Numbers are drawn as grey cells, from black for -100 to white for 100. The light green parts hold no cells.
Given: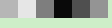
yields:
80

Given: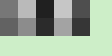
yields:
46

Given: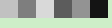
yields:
-1

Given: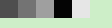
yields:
-10

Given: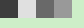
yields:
76

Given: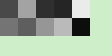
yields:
28

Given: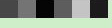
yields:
-9

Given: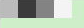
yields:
-54
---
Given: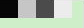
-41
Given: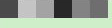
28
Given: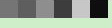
11
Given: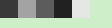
-28
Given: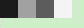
-28
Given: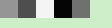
91
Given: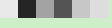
28
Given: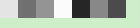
16
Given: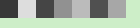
-46
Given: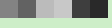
47
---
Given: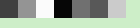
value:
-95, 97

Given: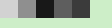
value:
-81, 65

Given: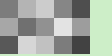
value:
14, 78

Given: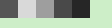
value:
24, 70

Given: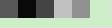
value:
-47, 51

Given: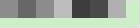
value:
48, 48
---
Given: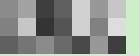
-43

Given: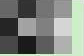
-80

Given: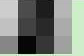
-95

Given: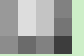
-16

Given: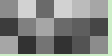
-61

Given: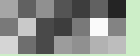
13

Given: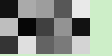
-22

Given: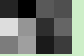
25
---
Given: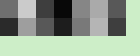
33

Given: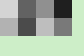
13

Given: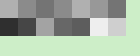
19

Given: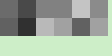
54

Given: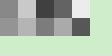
-22

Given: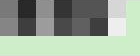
-34

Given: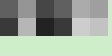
34

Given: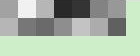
3
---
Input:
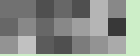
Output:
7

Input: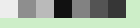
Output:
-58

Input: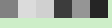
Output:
-71

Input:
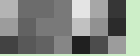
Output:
-58

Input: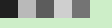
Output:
-9

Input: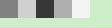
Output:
91

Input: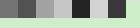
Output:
-56

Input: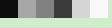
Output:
95

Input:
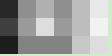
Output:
82

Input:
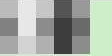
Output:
20
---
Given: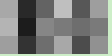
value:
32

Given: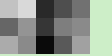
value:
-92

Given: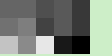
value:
81

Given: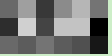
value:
-28

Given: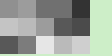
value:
80

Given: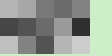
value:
-35
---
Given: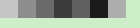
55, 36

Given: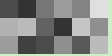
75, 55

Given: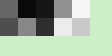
93, 85

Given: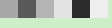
87, 78

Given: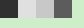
76, 57

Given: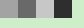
56, 28

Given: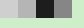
62, 42

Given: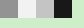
90, 54

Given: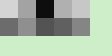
66, 56
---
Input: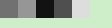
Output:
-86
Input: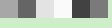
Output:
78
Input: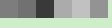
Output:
-55
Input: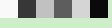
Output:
51
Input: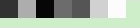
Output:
-95
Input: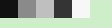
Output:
50
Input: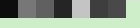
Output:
-25
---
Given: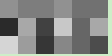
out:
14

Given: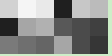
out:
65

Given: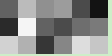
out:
-23

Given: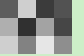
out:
-27

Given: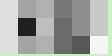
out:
74

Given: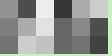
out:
15

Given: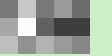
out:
-5
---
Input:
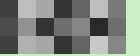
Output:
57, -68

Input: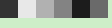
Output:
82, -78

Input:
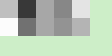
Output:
98, -56

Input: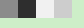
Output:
89, -64

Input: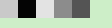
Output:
78, -97

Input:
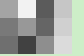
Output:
90, -49

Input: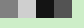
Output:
62, -84
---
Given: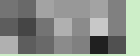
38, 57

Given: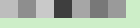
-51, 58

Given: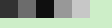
-88, 56

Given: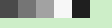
27, 94

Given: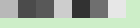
61, 81

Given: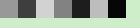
2, 65

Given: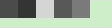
67, 67

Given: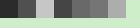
-46, 55
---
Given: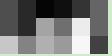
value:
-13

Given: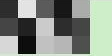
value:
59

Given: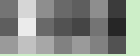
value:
-46

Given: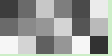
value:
66

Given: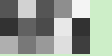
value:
-41

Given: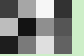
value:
-85

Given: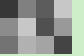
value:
56

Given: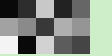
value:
-56
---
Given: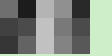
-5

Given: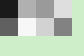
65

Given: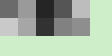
1

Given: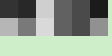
-42

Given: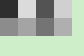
-9

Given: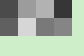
-5

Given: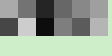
-29

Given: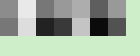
-91

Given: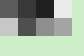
11
